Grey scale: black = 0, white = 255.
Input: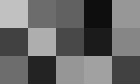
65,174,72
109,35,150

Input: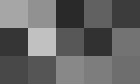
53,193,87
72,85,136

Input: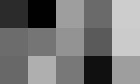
108,117,147
104,175,120

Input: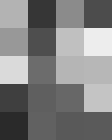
152,78,192
218,108,181

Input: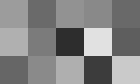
176,123,45
102,138,175

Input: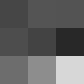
77,67,40
109,141,215

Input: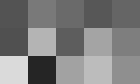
80,180,93
218,37,162

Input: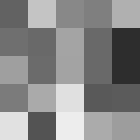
111,105,164
159,107,163
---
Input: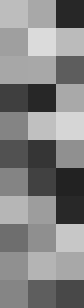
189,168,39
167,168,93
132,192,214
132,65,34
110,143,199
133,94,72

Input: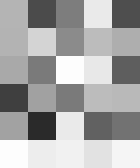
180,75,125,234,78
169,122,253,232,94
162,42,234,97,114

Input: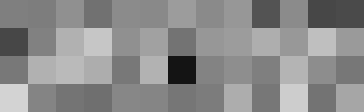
127,125,144,113,139,137,156,138,151,83,139,71,74
120,177,186,173,120,178,20,131,142,127,180,141,119

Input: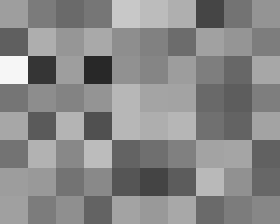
158,123,106,118,200,188,175,69,115,148
246,53,158,40,145,133,157,126,103,167
167,90,180,80,183,174,182,112,99,163
157,153,115,137,85,68,92,185,145,103

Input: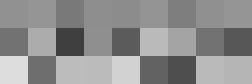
145,149,121,142,140,148,126,144,149
221,110,188,187,210,98,78,186,181

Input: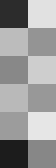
44,225
136,206
156,230
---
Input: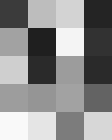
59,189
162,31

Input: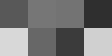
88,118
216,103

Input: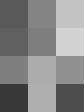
89,132
96,126

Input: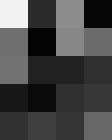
242,43
111,4

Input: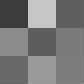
60,197
140,93

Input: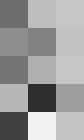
109,190
142,129
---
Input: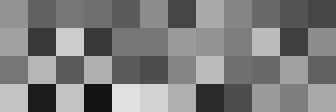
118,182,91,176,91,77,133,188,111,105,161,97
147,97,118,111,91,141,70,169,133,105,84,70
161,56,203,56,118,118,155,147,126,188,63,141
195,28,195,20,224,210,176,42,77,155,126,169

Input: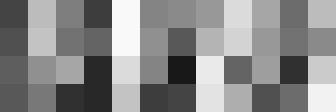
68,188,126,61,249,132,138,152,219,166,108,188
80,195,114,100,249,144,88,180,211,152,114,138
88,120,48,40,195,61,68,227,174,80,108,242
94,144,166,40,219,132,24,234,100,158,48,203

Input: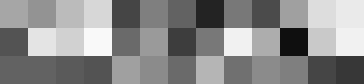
83,228,209,249,106,154,61,120,241,173,15,201,241
98,98,90,83,160,139,106,181,112,139,127,69,55
166,147,187,215,69,127,98,35,120,75,160,221,234

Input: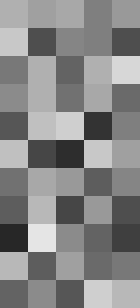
39,229,139,99,63
86,192,207,51,127
93,184,70,153,78
99,139,86,207,184
113,168,153,93,133
120,176,99,176,215
139,176,113,168,106
176,160,168,127,153
184,93,160,106,120
192,70,45,200,160
200,78,133,127,78

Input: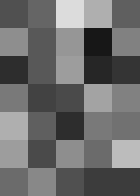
45,88,157,38,52
80,101,220,175,95
107,136,80,60,60
121,66,74,163,129
142,88,150,23,129
157,74,142,107,188
175,95,45,121,113

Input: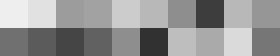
112,91,69,97,142,49,190,170,218,118
238,225,156,162,204,184,142,61,184,150

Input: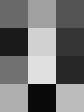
25,210,53
106,161,84
113,224,39
175,10,188
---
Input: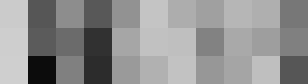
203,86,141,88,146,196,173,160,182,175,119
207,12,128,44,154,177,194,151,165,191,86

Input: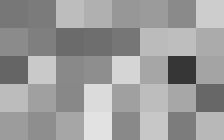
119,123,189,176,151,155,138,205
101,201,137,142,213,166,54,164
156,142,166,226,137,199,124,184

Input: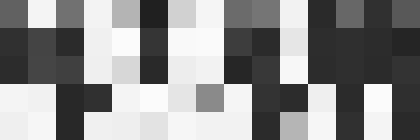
97,244,113,243,180,32,209,245,107,117,242,42,103,48,88
44,69,64,239,215,41,237,242,38,56,247,44,47,43,51
239,246,40,240,238,227,246,242,242,43,181,246,48,244,42

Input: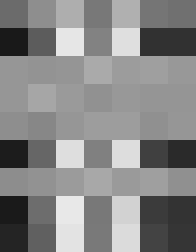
107,142,174,120,176,117,112
150,147,149,170,156,159,152
142,135,150,157,157,144,150
141,146,155,168,154,159,144
36,96,227,121,219,67,53

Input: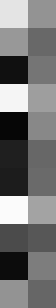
228,147
16,117
6,136
28,106
75,87
147,102

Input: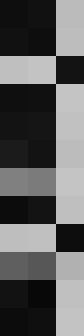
14,17,187
191,195,19
19,21,193
128,123,196
190,192,13
18,8,192

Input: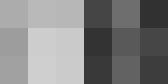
172,185,183,69,110,49
161,207,203,57,98,61

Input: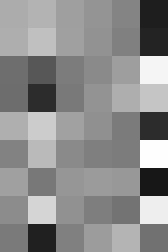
172,179,159,148,132,30
110,87,124,138,158,245
175,204,161,144,123,44
160,120,150,155,152,23
122,32,128,156,180,113
